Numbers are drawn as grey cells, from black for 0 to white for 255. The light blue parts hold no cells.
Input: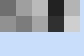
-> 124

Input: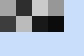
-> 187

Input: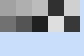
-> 84

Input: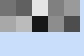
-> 187

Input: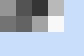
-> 99

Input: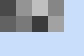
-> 121

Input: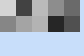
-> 164

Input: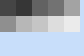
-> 183

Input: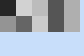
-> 101

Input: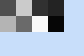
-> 106
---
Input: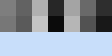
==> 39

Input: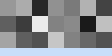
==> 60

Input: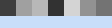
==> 115

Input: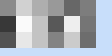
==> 88

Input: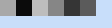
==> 91

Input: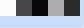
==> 71

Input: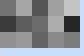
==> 85

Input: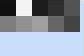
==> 47
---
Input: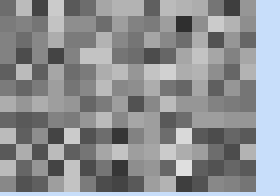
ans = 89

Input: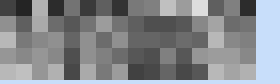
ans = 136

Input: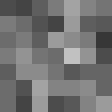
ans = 101

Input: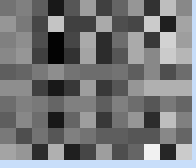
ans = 101

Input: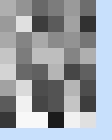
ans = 61
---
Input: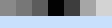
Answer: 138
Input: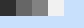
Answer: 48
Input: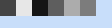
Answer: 68
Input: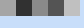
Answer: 165
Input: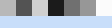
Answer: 184
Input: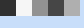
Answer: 48
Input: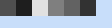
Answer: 79
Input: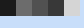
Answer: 27
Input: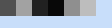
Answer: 81
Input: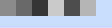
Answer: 139
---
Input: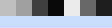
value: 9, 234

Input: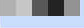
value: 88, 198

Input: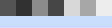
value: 70, 236

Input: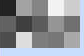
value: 92, 242

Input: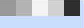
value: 243, 243

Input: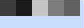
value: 197, 197
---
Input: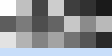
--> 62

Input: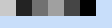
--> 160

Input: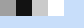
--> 18

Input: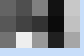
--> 128

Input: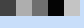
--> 111

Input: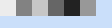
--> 103

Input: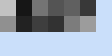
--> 84

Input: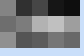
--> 70
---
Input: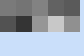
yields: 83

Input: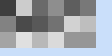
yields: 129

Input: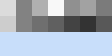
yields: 205

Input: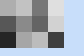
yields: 87

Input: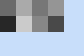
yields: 39

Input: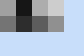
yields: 116
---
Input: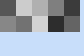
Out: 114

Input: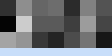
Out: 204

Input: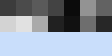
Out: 225

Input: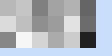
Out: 191

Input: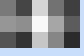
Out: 142

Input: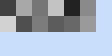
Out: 79

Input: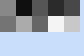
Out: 171

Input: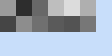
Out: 141

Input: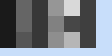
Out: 101
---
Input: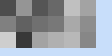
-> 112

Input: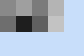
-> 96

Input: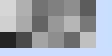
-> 100

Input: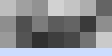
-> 123

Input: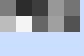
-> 104

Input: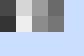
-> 139
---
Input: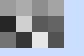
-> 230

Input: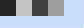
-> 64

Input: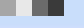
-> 105

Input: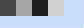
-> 30

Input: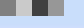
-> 63

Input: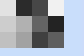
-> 64
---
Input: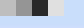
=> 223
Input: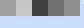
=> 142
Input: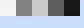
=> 23
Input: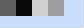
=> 158
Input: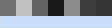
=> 53
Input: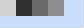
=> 141
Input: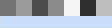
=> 190
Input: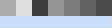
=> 75
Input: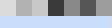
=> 157
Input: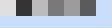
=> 91
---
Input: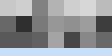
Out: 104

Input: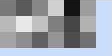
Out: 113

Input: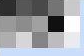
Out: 235

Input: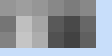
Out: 96

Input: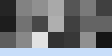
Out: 21

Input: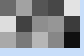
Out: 16
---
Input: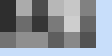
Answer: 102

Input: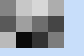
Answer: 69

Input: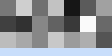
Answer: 105

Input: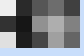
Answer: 129

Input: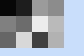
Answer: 186

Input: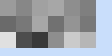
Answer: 120

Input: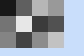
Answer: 81

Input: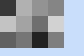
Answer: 210
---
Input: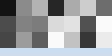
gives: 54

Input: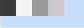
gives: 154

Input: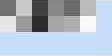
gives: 173

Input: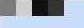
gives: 17

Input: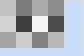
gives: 131

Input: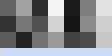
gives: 75
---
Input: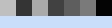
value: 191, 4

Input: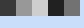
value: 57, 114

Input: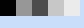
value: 2, 235

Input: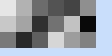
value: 230, 129

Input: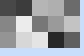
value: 72, 95

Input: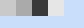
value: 201, 230

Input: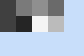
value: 64, 187
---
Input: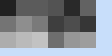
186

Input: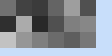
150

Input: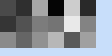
101

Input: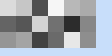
164

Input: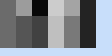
85

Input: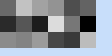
131
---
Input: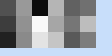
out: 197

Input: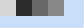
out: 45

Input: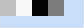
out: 248

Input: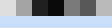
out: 123

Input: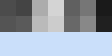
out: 104

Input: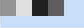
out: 224

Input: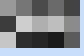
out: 38

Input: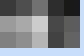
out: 181
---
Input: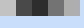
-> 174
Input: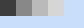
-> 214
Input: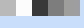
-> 158
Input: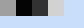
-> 210
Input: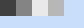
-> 183
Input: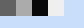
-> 239
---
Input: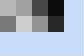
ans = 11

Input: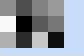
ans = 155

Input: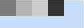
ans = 52

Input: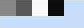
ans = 13

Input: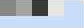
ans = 229

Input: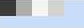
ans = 210

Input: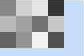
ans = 53
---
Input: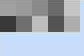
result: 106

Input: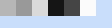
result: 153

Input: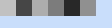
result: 124

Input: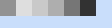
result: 146

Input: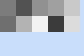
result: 111

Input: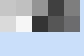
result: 87

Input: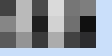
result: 45

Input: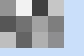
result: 101
